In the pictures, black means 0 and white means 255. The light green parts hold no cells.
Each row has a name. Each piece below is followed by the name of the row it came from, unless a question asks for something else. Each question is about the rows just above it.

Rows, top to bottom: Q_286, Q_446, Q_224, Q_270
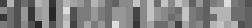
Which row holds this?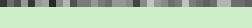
Q_224
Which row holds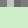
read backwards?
Q_446
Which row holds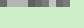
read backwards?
Q_446

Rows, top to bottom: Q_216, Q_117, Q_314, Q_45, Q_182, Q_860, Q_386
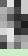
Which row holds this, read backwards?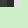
Q_182
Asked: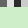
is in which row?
Q_216
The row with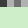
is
Q_386
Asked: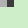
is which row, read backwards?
Q_386
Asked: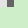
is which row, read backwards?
Q_216
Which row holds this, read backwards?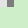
Q_860
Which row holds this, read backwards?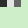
Q_216

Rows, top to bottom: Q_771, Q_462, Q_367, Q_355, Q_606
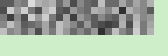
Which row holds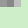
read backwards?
Q_606
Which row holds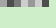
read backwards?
Q_367
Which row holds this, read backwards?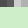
Q_462
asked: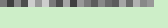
Q_367
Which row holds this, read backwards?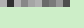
Q_462
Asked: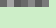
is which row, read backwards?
Q_367
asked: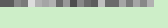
Q_771

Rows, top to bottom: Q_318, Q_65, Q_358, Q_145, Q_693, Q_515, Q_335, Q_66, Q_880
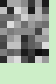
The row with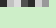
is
Q_880
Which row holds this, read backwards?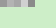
Q_358
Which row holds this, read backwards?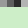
Q_515
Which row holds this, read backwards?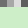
Q_145

